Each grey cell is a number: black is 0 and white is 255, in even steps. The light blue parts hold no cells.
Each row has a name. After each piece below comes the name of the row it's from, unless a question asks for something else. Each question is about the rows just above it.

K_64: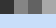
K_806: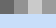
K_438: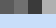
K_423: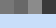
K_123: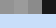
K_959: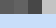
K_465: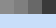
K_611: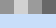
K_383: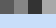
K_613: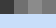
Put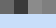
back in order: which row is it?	K_465
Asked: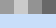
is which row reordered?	K_806
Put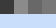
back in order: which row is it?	K_423
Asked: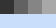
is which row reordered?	K_64
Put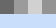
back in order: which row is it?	K_611
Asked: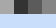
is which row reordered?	K_383
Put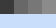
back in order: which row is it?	K_423

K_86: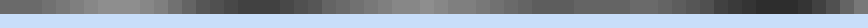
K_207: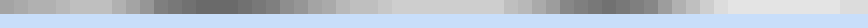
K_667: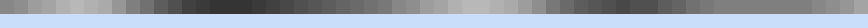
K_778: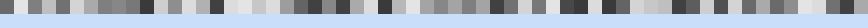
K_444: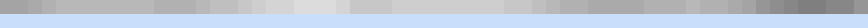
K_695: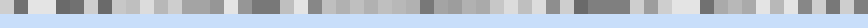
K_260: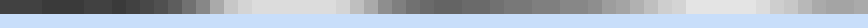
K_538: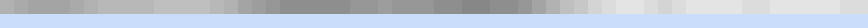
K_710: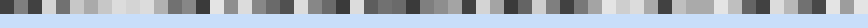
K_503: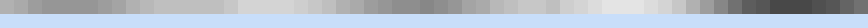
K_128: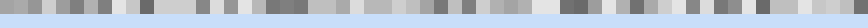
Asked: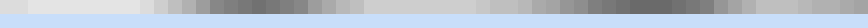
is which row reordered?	K_207
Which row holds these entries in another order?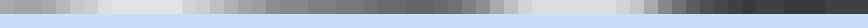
K_260
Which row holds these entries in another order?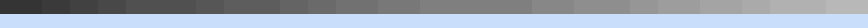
K_667
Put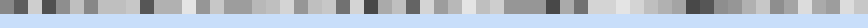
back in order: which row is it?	K_503
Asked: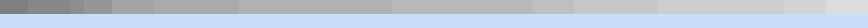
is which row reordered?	K_444
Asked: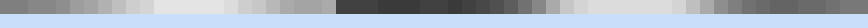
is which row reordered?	K_260
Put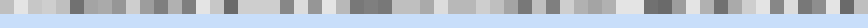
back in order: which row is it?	K_128

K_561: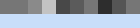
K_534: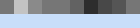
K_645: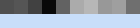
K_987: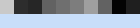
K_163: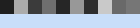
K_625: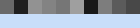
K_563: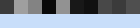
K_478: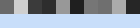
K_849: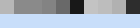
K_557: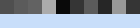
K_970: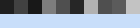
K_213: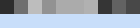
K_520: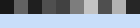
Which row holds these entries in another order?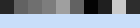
K_987
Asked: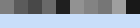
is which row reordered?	K_625
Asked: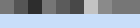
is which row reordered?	K_561
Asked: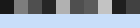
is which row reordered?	K_970
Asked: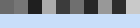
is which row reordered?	K_163
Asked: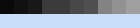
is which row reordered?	K_563

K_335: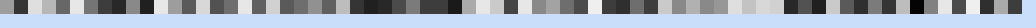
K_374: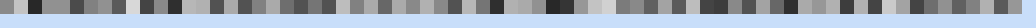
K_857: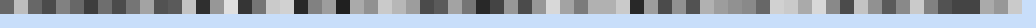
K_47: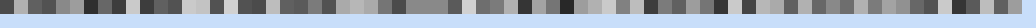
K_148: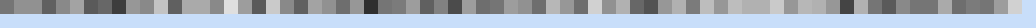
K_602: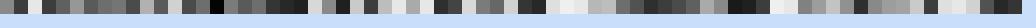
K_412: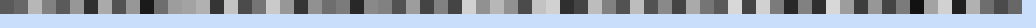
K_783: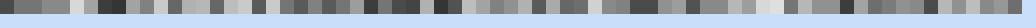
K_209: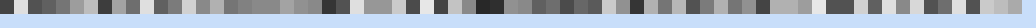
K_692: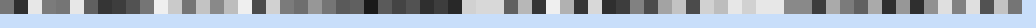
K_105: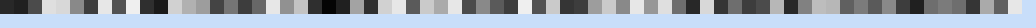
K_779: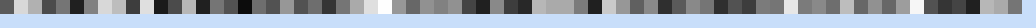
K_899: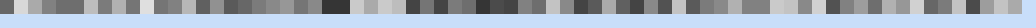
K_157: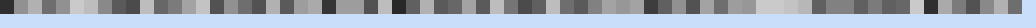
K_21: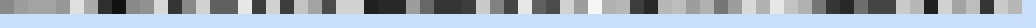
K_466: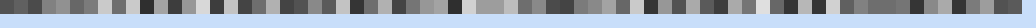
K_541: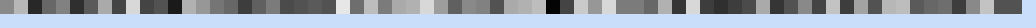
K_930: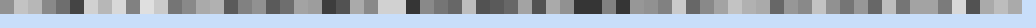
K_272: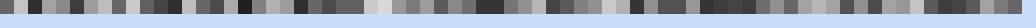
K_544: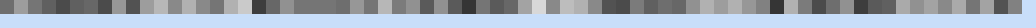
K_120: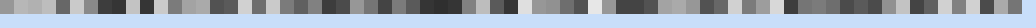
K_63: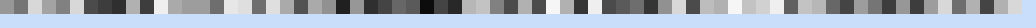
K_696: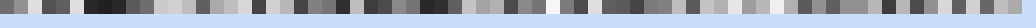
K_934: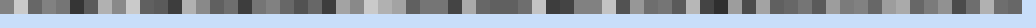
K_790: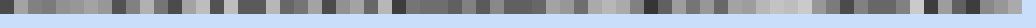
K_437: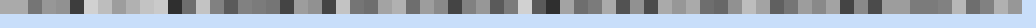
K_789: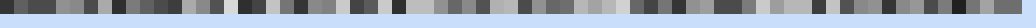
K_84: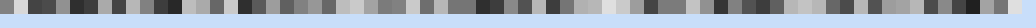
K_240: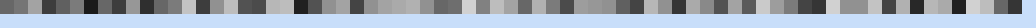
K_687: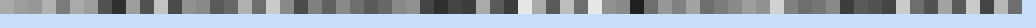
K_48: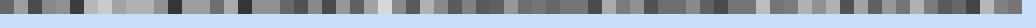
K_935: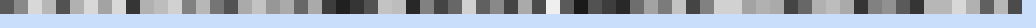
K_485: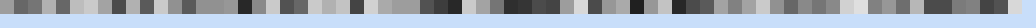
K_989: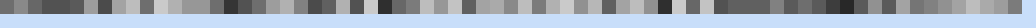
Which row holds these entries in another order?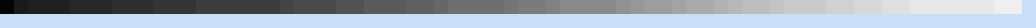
K_335
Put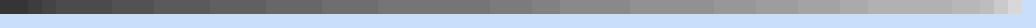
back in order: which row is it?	K_48
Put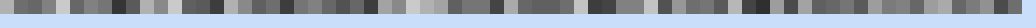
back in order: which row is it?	K_934
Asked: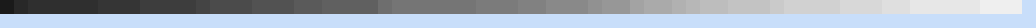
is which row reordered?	K_692
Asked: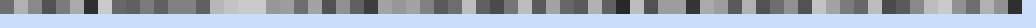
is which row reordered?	K_157
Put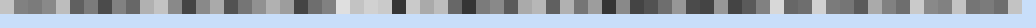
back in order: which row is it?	K_899
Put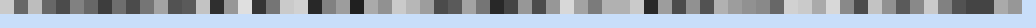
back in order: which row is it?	K_857

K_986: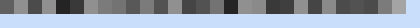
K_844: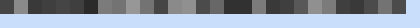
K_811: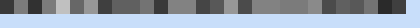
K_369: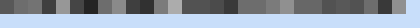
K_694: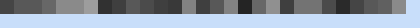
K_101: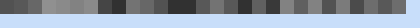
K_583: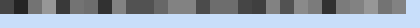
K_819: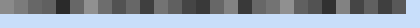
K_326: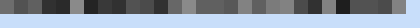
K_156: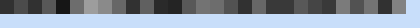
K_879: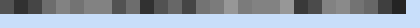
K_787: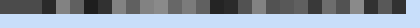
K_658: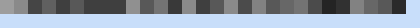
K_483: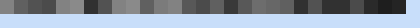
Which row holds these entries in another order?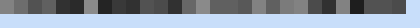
K_326
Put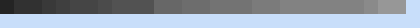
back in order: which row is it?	K_879
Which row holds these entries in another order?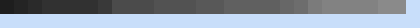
K_483
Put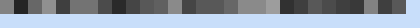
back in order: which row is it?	K_694

